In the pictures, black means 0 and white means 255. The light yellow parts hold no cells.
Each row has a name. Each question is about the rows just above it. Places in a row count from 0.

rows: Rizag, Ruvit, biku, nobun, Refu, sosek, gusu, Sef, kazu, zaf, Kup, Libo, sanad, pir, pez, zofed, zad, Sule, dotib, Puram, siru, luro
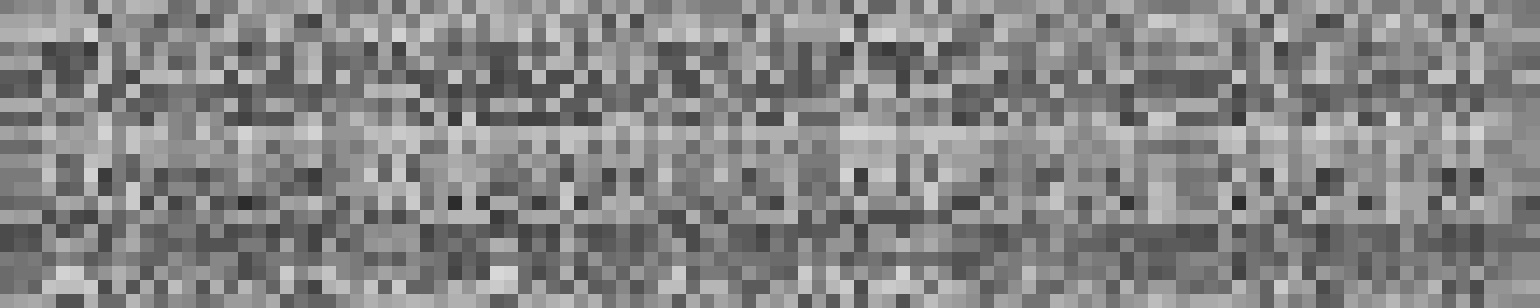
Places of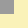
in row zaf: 4 6 31 46 58 72 76 78 81 84 98 106 107
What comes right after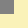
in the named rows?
[107]
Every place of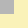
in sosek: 10 11 14 43 45 50 68 109
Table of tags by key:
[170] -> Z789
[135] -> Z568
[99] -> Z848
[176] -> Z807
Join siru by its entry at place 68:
Z807

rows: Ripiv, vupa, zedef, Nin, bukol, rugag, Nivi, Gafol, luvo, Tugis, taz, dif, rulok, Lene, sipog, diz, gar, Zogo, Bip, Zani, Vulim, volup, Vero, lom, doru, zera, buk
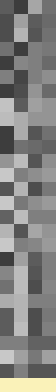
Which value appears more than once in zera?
[160]
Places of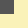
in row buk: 0 2 3
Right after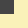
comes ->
[127]
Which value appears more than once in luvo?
[148]

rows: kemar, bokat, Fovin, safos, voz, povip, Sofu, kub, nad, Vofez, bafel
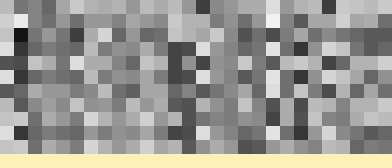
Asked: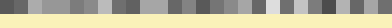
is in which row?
Sofu
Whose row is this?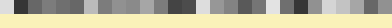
povip
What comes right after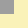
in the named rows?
[138]
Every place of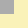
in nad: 3 9 20 25
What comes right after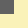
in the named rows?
[166]

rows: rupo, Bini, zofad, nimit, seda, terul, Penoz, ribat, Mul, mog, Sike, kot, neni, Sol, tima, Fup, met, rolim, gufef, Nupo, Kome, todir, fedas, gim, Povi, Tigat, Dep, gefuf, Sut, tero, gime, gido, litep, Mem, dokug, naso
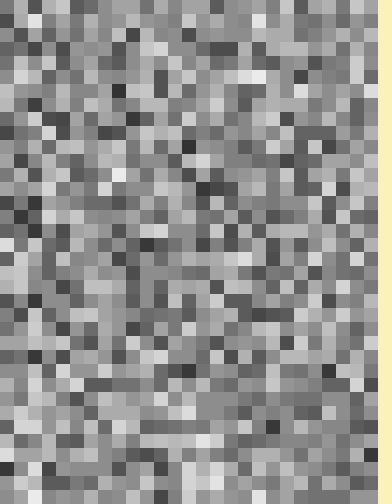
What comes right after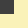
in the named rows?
[141]
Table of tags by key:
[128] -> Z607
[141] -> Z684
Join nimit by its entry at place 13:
Z684
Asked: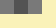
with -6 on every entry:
[115  77 115]
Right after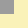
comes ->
[121]

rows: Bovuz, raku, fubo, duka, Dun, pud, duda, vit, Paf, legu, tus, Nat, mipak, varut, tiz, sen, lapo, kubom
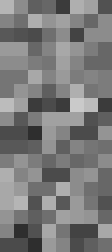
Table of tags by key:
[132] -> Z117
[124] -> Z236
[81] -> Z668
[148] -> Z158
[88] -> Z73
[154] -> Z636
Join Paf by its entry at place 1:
Z73
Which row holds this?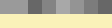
duka
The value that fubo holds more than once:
[140]
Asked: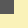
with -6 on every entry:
[82]
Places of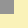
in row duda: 1
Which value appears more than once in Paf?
[161]
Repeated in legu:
[75]

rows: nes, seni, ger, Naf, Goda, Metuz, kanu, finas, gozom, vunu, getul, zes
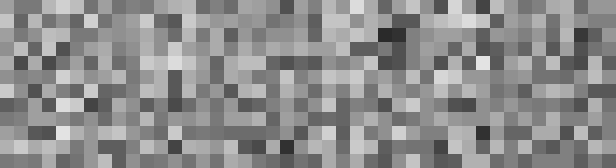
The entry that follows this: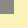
[128]
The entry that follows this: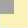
[159]

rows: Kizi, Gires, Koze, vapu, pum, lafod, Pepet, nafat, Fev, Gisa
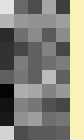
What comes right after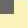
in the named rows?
[76]
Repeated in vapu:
[70]
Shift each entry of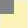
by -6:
[125]
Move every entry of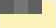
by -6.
[ 90 112  90]
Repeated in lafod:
[96]
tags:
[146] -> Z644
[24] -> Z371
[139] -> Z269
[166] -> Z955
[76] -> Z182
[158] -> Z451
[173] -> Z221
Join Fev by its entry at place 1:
Z644

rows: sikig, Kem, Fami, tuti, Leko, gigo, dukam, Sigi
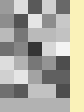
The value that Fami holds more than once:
[186]
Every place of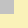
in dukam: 2 3
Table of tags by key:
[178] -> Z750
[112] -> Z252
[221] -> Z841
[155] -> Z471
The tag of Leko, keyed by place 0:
Z841
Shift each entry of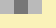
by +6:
[192 125 192]
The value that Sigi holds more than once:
[178]
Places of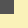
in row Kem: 1

